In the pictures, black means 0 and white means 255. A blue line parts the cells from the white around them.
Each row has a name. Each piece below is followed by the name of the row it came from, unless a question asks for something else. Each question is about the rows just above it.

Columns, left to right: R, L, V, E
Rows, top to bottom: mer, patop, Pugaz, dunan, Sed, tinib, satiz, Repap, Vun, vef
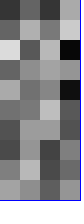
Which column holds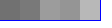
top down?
L
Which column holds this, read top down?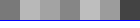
V
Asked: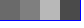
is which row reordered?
Vun
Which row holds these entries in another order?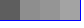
vef

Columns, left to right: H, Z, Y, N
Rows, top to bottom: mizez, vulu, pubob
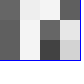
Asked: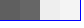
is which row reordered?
mizez
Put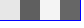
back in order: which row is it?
vulu
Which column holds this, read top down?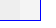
Z
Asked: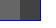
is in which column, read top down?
Y
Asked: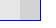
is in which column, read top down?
N
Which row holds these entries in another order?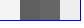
mizez

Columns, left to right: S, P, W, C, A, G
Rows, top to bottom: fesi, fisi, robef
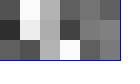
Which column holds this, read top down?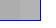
W
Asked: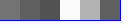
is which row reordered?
fesi

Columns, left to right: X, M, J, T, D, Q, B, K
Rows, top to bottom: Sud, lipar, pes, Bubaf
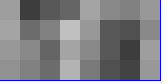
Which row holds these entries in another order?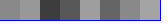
pes
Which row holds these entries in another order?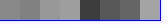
Sud
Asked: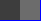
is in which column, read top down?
M
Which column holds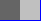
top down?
T

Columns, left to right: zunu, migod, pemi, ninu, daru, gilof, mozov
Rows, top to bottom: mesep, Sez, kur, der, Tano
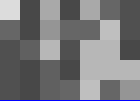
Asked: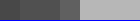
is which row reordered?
kur
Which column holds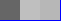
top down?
gilof
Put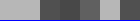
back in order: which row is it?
kur
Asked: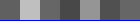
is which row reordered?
Tano
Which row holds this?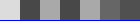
mesep
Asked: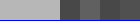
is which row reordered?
der

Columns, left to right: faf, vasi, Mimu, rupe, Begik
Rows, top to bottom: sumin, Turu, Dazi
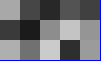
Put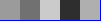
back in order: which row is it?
Dazi
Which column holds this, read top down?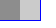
Mimu

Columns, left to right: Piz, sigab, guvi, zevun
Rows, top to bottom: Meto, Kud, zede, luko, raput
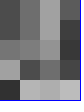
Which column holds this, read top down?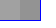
guvi
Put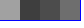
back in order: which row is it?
Kud
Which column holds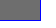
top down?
sigab

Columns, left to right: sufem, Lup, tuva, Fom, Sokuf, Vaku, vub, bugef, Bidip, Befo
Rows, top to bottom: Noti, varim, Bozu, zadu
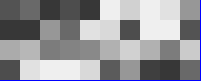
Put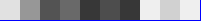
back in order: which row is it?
Noti
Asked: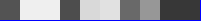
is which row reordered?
varim
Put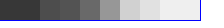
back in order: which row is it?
Noti
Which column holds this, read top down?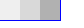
Vaku
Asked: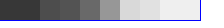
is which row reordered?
varim
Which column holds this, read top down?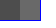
Fom
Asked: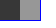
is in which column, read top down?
tuva

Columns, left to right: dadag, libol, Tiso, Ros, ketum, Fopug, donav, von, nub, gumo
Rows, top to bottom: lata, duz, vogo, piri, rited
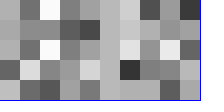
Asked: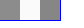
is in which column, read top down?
Tiso
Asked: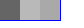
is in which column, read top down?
gumo

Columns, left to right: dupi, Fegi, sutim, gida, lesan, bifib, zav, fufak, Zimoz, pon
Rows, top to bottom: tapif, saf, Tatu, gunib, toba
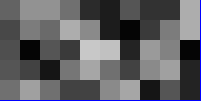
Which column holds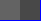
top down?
dupi
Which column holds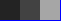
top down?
zav
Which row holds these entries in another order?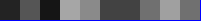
toba
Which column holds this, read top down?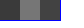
gida
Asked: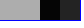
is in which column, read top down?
pon
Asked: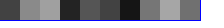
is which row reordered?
gunib

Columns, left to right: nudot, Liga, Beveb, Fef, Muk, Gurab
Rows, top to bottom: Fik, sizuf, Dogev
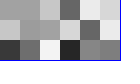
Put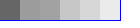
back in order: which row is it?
sizuf
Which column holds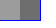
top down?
Liga
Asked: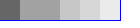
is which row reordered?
Fik
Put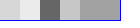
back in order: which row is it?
Fik
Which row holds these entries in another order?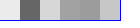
sizuf
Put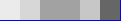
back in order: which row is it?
Fik
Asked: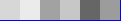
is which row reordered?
sizuf

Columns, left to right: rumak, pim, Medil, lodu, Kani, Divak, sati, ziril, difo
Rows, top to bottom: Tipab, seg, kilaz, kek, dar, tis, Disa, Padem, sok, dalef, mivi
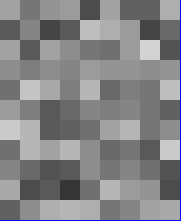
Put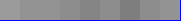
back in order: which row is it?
kek
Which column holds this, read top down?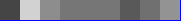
ziril
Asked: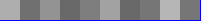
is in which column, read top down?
Divak
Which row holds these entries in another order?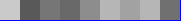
Padem
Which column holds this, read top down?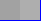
Divak

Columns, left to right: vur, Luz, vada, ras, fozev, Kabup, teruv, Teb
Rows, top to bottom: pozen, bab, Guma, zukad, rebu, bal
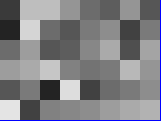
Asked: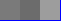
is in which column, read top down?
Kabup
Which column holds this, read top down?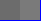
fozev
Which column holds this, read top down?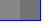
fozev
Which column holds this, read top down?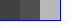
teruv
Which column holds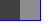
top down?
fozev
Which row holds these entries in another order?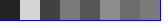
bab

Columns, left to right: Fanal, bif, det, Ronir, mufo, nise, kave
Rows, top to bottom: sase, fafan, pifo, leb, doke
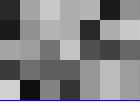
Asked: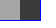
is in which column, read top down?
Fanal
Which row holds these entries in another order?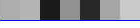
sase

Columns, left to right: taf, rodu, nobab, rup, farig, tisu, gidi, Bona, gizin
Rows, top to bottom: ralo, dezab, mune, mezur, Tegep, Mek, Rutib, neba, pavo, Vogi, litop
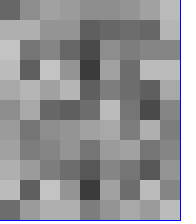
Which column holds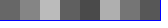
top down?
Bona
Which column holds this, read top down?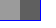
rodu

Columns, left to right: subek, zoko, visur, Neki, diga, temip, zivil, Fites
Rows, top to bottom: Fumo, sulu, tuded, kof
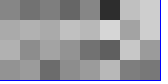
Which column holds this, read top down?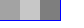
zivil
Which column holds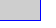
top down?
Fites
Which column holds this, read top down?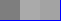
visur

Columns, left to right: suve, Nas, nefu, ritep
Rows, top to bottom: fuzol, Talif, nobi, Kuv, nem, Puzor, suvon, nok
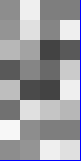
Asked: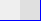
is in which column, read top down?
Nas
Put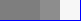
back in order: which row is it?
suvon
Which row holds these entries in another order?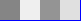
Talif

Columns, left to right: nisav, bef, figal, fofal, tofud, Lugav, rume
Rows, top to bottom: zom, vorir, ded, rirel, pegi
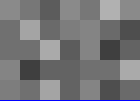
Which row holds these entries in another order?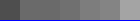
vorir
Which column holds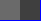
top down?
Lugav
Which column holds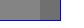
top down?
tofud
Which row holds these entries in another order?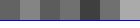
ded
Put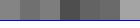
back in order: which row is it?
pegi

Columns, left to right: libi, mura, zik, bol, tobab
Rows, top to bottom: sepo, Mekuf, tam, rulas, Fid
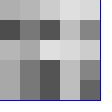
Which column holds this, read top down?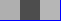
libi
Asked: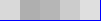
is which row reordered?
sepo
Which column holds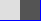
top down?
zik

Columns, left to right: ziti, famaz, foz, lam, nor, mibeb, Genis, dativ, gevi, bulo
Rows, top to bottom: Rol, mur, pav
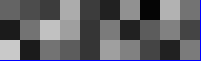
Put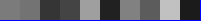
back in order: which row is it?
mur
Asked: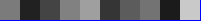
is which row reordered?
pav
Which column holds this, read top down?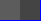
dativ
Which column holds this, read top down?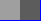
lam
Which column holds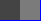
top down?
bulo

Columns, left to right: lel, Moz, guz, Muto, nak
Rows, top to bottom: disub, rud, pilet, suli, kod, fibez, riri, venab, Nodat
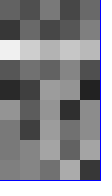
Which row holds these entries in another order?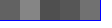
suli
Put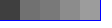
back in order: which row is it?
riri

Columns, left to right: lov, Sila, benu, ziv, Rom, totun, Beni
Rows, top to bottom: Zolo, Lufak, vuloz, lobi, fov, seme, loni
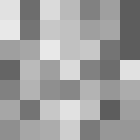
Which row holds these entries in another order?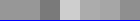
loni
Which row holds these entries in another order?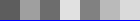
Zolo
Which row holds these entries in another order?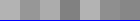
fov
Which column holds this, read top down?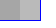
Sila
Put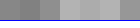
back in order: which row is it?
fov
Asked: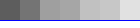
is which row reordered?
seme

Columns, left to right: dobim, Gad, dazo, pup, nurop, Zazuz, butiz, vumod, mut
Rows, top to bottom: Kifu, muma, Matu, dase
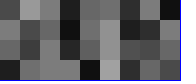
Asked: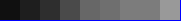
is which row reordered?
Kifu
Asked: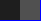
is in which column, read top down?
butiz
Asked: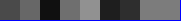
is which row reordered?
muma
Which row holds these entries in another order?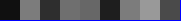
Kifu
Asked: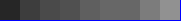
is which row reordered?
Matu
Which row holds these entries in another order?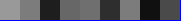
Kifu
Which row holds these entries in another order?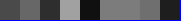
dase

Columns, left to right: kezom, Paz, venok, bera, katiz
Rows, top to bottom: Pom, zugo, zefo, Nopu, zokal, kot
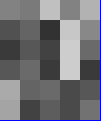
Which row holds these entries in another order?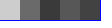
zefo
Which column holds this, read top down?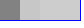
bera
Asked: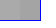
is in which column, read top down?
kezom
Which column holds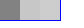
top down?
bera
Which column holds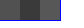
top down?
kezom

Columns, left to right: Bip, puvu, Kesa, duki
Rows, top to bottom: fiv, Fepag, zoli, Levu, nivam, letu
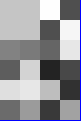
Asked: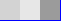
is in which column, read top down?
puvu
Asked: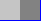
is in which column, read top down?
Bip
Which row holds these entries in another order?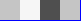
Fepag
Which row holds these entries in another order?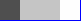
fiv

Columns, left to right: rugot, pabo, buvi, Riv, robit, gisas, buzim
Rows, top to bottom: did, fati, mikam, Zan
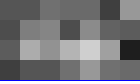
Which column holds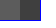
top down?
rugot
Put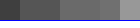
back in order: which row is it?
did

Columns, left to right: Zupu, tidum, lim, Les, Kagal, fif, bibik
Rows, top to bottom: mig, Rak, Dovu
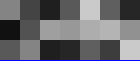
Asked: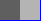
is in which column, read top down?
fif
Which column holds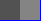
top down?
tidum
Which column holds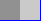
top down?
bibik
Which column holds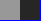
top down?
Les
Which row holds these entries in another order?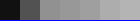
Rak
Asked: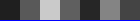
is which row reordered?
mig

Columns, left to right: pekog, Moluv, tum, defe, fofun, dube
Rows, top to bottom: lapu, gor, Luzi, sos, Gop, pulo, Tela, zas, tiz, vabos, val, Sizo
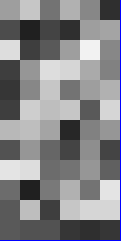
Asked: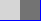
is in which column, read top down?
defe
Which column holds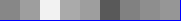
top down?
fofun
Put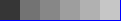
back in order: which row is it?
Gop
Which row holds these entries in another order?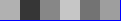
Gop
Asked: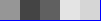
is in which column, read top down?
dube
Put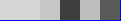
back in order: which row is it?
val

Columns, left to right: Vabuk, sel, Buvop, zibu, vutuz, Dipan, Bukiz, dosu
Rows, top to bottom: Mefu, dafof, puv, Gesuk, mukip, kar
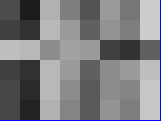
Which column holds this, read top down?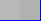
Buvop
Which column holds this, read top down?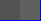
vutuz
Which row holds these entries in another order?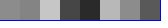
mukip
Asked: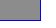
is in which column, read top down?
Dipan
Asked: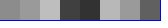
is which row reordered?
Gesuk
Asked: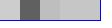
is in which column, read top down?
dosu
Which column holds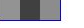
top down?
Dipan

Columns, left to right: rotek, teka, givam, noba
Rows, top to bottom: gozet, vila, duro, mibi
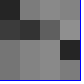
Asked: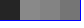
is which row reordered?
duro
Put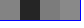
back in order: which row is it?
gozet

